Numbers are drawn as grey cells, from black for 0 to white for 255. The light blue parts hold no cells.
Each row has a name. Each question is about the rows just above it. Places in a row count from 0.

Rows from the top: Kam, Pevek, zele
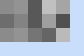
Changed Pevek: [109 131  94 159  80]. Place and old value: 2, [88]
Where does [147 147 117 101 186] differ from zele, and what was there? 0, [139]
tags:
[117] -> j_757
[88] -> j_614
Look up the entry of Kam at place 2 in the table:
j_614
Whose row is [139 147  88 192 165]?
Kam

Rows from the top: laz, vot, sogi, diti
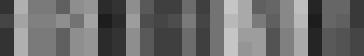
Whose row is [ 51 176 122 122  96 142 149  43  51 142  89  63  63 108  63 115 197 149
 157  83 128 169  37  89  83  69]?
diti
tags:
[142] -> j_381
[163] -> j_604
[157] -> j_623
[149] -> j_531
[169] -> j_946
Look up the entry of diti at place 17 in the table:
j_531

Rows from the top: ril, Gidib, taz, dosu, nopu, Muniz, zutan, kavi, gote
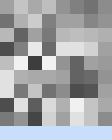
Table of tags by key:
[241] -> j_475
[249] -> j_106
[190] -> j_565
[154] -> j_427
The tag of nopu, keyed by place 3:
j_475
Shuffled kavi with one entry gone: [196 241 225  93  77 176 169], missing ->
[218]
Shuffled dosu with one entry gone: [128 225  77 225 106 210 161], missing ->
[233]
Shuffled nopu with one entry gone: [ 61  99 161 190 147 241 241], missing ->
[154]
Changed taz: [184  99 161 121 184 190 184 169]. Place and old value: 7, [176]
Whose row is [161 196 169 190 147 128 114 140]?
ril

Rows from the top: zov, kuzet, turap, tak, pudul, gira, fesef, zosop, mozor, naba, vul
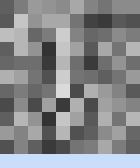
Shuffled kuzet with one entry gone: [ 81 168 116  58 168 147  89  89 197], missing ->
[66]
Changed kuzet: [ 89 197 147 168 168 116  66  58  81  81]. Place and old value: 8, [89]

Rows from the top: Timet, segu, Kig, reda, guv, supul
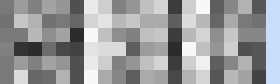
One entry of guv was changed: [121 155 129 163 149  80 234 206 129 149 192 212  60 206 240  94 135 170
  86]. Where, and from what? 17, [178]
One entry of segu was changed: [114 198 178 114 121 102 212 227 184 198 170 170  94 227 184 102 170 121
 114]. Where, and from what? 13, [219]
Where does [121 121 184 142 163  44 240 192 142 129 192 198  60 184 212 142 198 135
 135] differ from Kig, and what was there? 6, [248]
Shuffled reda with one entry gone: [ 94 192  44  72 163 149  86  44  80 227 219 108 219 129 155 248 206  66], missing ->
[52]
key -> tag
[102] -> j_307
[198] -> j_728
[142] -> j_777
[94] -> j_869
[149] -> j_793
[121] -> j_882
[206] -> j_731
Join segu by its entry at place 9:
j_728

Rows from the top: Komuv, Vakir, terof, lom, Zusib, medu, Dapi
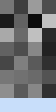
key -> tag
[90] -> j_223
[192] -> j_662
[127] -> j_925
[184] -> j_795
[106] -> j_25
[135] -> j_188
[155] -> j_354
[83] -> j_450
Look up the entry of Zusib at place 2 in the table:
j_223
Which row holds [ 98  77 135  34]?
lom
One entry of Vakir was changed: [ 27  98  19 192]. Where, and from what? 2, [11]
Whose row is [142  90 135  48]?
Dapi
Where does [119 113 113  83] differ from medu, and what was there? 2, [106]

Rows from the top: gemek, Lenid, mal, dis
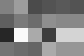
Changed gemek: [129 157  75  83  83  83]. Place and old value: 4, [89]
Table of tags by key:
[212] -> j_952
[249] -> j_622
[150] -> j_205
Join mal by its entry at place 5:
j_952
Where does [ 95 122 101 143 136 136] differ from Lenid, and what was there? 2, [108]

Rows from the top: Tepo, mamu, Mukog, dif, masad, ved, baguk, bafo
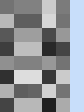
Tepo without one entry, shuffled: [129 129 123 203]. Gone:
[115]
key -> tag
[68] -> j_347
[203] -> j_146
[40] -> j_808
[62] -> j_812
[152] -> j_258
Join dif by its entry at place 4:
j_347
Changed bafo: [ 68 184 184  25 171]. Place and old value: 3, [32]
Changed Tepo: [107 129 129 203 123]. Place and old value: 0, [115]
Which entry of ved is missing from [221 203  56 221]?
[48]
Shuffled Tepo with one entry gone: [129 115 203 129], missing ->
[123]
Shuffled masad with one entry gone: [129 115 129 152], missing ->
[144]

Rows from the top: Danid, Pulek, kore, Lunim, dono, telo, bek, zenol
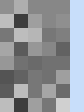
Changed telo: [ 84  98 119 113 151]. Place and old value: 4, [159]
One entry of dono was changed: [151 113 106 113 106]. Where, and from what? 4, [113]
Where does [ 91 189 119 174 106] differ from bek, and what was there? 3, [166]
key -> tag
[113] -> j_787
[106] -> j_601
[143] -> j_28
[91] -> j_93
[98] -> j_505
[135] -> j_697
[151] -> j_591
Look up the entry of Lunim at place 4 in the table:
j_505
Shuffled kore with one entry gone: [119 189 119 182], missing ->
[127]
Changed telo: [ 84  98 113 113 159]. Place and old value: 2, [119]

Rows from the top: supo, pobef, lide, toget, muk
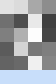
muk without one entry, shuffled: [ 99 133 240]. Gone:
[105]
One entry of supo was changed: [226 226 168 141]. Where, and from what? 1, [219]
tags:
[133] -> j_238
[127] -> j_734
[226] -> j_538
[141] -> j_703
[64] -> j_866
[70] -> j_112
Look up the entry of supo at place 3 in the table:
j_703
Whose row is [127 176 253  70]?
lide

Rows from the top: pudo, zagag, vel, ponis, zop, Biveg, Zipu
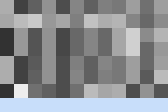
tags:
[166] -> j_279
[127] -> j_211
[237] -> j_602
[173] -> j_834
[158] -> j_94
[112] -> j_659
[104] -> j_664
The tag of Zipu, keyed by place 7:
j_279
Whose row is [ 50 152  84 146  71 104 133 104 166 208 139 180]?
vel
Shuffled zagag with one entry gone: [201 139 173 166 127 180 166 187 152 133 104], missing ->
[193]
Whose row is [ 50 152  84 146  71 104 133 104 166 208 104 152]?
ponis
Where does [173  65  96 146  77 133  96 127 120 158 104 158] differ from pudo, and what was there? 10, [112]

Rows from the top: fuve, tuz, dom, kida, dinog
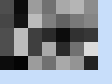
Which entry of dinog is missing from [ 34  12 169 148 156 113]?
[4]
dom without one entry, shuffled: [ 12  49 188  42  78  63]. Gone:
[55]

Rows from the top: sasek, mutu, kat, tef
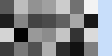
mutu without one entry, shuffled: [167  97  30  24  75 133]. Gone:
[67]
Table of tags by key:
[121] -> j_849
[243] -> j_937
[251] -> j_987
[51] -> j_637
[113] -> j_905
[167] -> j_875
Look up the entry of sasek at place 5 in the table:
j_905
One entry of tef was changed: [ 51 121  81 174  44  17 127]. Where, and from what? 0, [59]
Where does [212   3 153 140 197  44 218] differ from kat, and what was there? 5, [51]
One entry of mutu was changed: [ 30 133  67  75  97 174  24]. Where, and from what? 5, [167]
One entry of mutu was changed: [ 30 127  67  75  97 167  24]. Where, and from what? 1, [133]
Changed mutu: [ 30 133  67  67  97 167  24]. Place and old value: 3, [75]

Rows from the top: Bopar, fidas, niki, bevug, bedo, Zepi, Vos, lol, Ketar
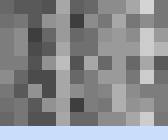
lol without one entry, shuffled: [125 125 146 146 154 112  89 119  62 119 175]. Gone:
[160]
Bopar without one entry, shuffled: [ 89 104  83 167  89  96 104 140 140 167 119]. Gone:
[212]
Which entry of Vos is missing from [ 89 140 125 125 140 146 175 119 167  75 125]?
[132]
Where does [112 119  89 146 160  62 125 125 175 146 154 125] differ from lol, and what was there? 7, [119]
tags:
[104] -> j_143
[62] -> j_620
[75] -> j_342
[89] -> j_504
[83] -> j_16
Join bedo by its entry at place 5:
j_16
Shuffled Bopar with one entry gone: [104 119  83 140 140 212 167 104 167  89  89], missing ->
[96]

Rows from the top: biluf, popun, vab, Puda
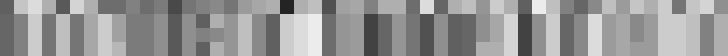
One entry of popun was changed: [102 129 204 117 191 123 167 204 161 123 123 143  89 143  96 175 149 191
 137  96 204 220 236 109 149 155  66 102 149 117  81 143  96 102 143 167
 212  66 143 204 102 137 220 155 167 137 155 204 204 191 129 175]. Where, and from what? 5, [117]
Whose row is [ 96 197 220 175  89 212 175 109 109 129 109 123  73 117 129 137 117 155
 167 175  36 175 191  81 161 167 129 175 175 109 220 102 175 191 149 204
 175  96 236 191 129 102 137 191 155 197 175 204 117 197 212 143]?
biluf
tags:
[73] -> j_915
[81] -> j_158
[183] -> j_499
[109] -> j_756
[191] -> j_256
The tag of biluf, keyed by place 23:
j_158
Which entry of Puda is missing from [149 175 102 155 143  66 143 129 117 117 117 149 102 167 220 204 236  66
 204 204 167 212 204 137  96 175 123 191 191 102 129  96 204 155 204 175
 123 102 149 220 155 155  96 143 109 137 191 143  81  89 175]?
[183]
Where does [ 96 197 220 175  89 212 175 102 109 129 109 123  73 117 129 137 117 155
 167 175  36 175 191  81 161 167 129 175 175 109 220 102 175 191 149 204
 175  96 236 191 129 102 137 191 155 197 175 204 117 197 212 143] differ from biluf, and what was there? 7, [109]

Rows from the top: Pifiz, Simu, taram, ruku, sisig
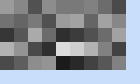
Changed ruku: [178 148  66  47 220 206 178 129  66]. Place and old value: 2, [74]
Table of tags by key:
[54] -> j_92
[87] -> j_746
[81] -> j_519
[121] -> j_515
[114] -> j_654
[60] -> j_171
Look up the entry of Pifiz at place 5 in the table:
j_515
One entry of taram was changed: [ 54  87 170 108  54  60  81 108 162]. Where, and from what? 4, [47]

